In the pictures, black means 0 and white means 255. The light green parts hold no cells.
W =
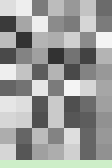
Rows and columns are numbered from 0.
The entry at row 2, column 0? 188
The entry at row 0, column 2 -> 123
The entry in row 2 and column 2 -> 180
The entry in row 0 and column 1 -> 238
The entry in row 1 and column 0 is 58
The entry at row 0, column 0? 222
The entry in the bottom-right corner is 145
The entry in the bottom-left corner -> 214
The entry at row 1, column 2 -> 238

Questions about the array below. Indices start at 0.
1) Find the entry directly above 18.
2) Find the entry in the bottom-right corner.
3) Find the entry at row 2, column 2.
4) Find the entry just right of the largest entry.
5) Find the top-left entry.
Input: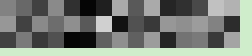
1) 170
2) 164
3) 57
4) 18
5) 129

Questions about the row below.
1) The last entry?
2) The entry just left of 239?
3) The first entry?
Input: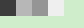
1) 239
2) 149
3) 60

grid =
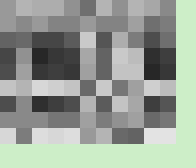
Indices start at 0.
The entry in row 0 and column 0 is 153
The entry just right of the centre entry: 99
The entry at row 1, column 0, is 153
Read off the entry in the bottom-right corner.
227
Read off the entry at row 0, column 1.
180
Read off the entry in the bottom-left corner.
215
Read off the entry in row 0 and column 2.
173
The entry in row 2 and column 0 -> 99
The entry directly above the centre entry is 167
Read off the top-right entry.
137
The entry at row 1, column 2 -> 153
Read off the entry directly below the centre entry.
105
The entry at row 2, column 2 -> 70
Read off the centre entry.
160

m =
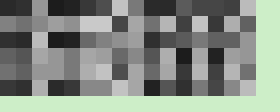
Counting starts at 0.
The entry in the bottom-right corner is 187
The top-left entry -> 42
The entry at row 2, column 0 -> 48
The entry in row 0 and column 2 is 150
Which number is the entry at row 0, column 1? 48
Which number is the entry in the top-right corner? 187
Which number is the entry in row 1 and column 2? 136
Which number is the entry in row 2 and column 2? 187
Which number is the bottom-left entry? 56
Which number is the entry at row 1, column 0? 129
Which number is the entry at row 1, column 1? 113
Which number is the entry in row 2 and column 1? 42

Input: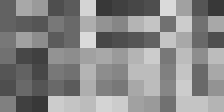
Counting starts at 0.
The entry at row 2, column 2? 141
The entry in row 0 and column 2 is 154
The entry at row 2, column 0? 120
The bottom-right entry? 180
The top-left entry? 98
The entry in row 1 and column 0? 98
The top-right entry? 56
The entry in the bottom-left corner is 128
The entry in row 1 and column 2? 85

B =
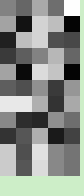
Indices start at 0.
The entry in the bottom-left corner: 203
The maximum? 254
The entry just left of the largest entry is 110
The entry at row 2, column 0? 32
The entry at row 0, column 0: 130
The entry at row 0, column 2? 169
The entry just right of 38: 144
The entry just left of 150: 58
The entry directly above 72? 4
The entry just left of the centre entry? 79
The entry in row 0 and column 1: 102
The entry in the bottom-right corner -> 116

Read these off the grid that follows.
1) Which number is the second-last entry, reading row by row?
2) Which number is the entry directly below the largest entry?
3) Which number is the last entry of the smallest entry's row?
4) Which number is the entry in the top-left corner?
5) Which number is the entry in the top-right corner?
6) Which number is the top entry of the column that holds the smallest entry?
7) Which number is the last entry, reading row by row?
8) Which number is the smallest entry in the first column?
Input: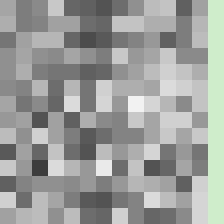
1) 138
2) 200
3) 124
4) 166
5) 160
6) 138
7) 213
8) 89

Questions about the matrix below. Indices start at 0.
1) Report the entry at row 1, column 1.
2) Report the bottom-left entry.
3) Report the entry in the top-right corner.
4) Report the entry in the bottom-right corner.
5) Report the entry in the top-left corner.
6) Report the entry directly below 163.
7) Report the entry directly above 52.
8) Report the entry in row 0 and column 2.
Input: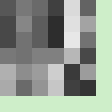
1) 134
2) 170
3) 99
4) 52
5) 87
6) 114
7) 156
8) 106

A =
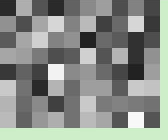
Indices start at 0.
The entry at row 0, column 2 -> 84
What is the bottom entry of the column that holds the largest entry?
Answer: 248
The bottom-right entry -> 84
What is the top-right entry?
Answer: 70
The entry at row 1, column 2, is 166
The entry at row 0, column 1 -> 174
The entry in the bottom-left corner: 186
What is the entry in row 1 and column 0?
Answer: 145
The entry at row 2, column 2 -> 208
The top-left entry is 42
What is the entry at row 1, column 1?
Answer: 78
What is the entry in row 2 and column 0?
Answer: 91
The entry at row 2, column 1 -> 166
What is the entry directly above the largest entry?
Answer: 122
